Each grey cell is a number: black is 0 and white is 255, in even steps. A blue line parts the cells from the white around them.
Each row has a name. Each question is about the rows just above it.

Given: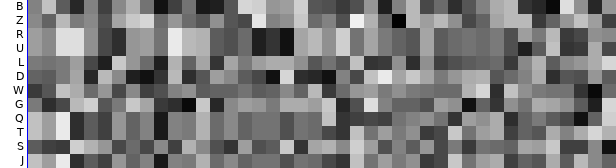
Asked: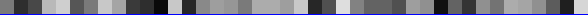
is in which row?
G
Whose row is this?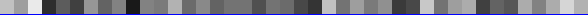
T
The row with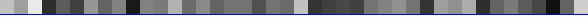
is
Q
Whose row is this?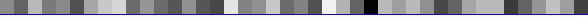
Z

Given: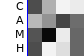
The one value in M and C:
[235]
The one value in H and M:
[103]
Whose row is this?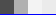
C

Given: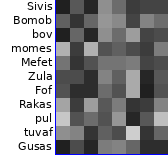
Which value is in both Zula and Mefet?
[76]
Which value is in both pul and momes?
[82]
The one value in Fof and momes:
[82]
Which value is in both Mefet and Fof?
[82]
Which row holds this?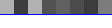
momes
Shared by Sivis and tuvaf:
[143]
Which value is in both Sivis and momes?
[60]

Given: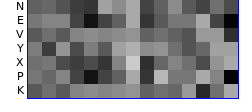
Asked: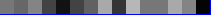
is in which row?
P
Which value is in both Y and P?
[103]
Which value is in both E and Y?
[89]
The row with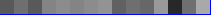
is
K
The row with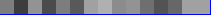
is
Y

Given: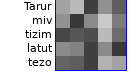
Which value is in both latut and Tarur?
[63]
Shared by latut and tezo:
[63]
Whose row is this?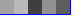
Tarur

